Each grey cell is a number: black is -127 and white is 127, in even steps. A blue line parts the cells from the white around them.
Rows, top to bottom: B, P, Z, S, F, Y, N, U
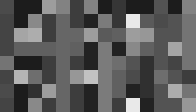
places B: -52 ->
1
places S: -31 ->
2 3 4 6 11
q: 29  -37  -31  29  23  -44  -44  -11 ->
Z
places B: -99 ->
2 3 8 10 11 13
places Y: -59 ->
1
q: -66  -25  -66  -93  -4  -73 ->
P
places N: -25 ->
5

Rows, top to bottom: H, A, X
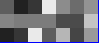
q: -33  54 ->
X
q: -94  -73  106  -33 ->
X
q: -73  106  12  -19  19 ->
H
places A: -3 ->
2 3 4
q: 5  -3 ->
A
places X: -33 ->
4

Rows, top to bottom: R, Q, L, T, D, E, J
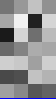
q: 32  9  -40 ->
J
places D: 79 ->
1 4
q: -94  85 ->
Q
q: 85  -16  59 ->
L
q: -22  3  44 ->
T

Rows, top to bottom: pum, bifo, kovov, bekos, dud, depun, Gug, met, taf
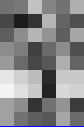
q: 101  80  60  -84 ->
depun
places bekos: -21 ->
4

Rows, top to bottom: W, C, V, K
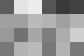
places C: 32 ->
1 2 5
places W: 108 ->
3
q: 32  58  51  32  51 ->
C
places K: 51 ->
2 5
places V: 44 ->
5
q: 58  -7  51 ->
K

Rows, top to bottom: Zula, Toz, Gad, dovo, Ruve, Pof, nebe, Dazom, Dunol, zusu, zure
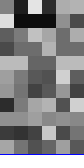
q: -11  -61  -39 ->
nebe
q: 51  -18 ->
dovo
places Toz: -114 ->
2 3 4
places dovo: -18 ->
2 3 5 6
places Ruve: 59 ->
1 2 5 6
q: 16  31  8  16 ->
Dunol

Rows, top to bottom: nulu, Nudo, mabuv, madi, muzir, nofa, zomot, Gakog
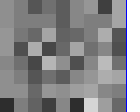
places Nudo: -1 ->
2 3 4 7 8
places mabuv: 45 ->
8
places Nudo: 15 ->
1

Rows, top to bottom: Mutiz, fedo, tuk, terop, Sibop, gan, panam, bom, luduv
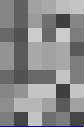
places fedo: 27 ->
3
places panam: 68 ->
3 4 6
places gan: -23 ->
1 3 4
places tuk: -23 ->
1 4
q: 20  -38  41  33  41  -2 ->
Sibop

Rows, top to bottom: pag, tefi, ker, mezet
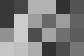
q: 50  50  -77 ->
pag
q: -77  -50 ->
mezet
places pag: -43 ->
6
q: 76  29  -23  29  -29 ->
tefi
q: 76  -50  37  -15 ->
ker

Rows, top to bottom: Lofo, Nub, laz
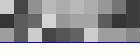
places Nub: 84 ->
4
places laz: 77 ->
3 7
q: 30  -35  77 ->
laz
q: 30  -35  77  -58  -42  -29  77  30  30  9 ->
laz
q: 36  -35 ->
Nub
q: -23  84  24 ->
Nub

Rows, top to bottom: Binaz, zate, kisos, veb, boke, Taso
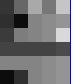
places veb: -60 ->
1 2 3 4
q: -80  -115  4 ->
zate
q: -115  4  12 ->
zate
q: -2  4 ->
kisos
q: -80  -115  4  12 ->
zate
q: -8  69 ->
Binaz
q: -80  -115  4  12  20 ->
zate

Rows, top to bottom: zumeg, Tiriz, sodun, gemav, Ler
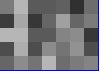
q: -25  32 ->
Tiriz
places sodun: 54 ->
1 2
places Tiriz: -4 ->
7

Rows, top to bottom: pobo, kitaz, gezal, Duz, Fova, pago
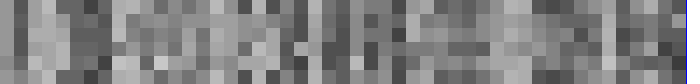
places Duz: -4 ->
9 11 15 28 30 31 46
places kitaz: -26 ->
6 29 34 41 42 45 48

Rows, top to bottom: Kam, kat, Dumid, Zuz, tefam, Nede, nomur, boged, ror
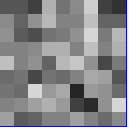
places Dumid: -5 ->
5 8
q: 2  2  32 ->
ror
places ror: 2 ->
4 5 7
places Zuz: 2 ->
1 2 6 8
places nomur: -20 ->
2 9
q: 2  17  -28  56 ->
tefam

